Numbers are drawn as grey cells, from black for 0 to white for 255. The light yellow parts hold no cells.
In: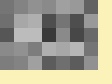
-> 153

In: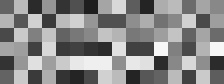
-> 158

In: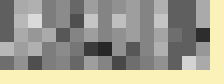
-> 170

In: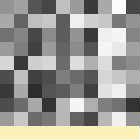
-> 147

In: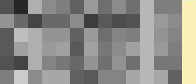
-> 139

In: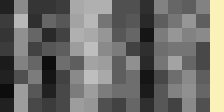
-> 94

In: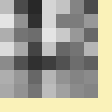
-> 152

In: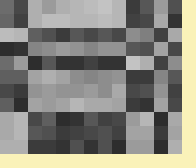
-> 51
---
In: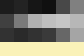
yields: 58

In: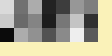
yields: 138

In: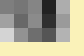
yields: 110

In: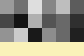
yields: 141

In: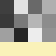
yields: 37

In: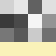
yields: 89

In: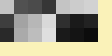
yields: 26

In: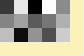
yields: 147
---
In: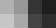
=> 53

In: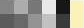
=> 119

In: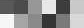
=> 151

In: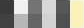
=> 116

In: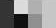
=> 176

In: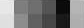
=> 110

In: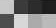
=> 44

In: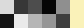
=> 77
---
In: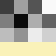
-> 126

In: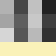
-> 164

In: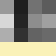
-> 215

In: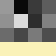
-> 145

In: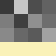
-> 125

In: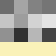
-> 197
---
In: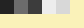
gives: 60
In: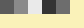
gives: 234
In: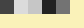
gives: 198
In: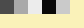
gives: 236
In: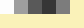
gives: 89
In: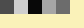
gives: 8
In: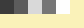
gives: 217
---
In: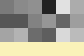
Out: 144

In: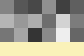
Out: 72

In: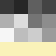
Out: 95

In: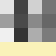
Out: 209

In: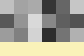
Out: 170

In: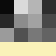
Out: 181

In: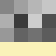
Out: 182
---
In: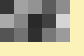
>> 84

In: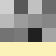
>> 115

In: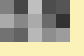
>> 114

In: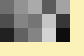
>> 33

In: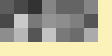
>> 141

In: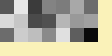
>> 108

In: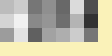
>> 156

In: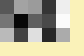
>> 186
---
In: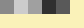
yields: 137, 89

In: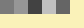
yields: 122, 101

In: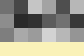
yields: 113, 149

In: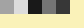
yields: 163, 55

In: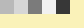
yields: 185, 55

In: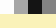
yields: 253, 130

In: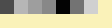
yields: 76, 208

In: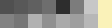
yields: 80, 183
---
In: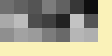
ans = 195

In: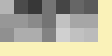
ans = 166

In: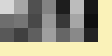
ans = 166

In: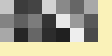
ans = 153

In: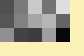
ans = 182

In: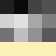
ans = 167
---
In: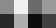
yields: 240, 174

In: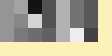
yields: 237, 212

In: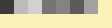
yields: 209, 187

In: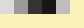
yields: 219, 189

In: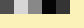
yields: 214, 136

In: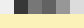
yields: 239, 220
